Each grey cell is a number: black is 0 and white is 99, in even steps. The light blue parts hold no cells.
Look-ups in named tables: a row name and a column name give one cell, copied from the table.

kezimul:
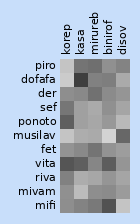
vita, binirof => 36
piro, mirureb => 43
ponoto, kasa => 62
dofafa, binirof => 49
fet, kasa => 53
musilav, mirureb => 66
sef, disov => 64
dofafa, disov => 66
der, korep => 55
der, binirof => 54
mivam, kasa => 73
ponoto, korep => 37

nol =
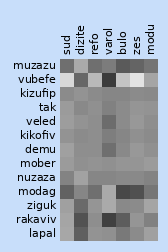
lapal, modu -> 62
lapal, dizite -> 37
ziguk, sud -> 62
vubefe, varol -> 23
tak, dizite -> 53
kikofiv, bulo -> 52
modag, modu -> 46
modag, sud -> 38
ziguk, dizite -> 41
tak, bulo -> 54
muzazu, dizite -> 66
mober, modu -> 60
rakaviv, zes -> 58
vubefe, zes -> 88
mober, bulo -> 58
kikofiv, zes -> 56
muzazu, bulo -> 35
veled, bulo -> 54

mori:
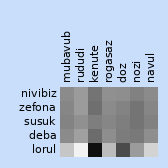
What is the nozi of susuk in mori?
45
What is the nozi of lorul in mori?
60
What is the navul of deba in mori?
55
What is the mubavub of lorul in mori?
77
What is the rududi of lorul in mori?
94
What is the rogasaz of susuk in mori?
52
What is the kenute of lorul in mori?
6
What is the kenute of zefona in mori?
43
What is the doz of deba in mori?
48

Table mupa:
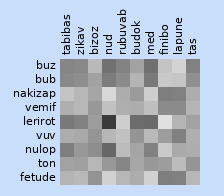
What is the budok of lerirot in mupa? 42
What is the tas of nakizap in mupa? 67
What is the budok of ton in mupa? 65
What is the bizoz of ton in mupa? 71
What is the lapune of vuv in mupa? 50
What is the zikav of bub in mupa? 55
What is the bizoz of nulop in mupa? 55

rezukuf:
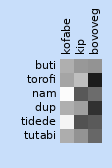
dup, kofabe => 68
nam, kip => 34
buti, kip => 59
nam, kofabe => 98
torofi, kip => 74
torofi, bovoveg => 11
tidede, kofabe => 95
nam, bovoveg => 42
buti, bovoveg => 57
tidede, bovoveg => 35
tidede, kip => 32
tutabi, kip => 57
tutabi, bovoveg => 40
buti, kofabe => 68
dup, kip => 62
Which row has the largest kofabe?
nam

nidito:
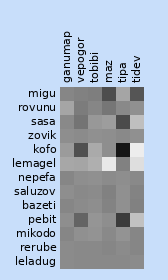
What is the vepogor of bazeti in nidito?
54
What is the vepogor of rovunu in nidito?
48
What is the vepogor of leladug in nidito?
53
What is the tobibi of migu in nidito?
49
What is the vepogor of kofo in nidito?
31
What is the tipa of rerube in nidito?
54
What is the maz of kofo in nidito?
55
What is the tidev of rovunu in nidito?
56
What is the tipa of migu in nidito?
64
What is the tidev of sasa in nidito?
74
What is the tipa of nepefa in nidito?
55
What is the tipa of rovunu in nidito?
53
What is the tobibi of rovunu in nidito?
52
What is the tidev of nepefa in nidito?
53
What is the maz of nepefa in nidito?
54
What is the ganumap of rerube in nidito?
54
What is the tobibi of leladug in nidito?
53
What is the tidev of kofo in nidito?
92
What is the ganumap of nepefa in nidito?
52

